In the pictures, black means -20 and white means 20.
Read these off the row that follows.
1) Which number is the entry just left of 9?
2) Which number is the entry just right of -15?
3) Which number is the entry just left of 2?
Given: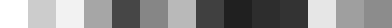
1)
1
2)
-13
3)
5

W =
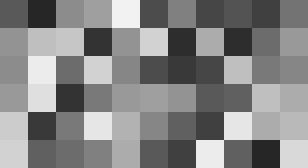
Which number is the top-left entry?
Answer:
-6
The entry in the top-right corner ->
-2
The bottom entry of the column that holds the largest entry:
7
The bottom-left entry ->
13
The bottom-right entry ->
14
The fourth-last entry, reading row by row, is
17
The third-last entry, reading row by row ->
-5
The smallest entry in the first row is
-14
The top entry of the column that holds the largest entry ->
18
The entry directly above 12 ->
4
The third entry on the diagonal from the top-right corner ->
10
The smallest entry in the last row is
-14
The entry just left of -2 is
-10
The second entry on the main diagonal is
10
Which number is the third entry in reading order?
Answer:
2

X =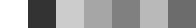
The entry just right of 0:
9
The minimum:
-12

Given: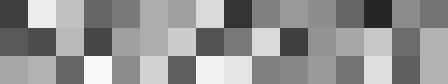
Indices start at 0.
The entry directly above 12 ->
5
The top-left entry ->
-10
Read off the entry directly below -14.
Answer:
11
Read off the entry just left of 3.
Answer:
-10
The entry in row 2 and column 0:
6
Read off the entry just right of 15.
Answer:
-5
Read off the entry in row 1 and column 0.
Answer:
-6
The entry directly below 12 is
-5
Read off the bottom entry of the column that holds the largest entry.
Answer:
19
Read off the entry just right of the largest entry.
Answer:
2
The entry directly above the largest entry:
-9
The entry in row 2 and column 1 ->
8
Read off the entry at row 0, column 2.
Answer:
10
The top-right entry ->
-2

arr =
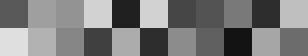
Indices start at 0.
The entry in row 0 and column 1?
5
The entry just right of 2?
-5
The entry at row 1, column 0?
15
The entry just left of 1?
8
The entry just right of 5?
3
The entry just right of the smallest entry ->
6
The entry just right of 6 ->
-3

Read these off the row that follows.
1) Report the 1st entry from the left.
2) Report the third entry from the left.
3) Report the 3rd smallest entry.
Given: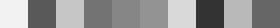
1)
18
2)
11
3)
-4

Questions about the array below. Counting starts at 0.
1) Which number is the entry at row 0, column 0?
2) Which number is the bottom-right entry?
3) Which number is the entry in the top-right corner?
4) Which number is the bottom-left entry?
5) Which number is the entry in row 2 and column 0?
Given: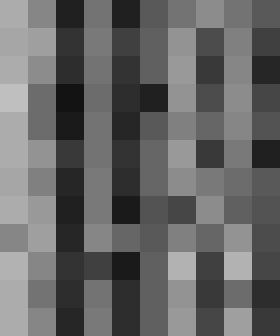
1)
7
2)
-11
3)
-6
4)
7
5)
7

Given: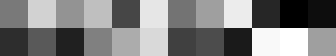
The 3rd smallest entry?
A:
-16
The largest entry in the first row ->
17
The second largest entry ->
19
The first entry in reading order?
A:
-1
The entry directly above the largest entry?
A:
-20
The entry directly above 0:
10
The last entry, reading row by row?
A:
5

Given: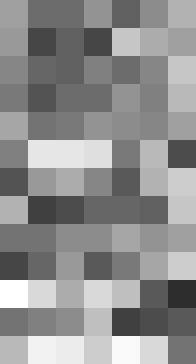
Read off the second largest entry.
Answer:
19
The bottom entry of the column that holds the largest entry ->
9
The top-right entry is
8
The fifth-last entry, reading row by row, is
17
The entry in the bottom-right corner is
-2
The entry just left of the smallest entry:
-6
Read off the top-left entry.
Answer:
5
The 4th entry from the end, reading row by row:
12
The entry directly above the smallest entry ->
12
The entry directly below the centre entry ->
-4
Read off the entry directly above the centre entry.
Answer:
15
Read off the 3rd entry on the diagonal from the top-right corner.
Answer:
-3
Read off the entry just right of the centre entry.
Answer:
-6
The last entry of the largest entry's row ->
-13
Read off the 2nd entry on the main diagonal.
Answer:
-9
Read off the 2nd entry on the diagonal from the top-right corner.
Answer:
7
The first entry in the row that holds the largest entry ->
20
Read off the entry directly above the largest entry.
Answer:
-9
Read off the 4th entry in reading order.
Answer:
3
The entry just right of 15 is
-1
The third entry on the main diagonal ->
-5
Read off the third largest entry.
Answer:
18
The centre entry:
1
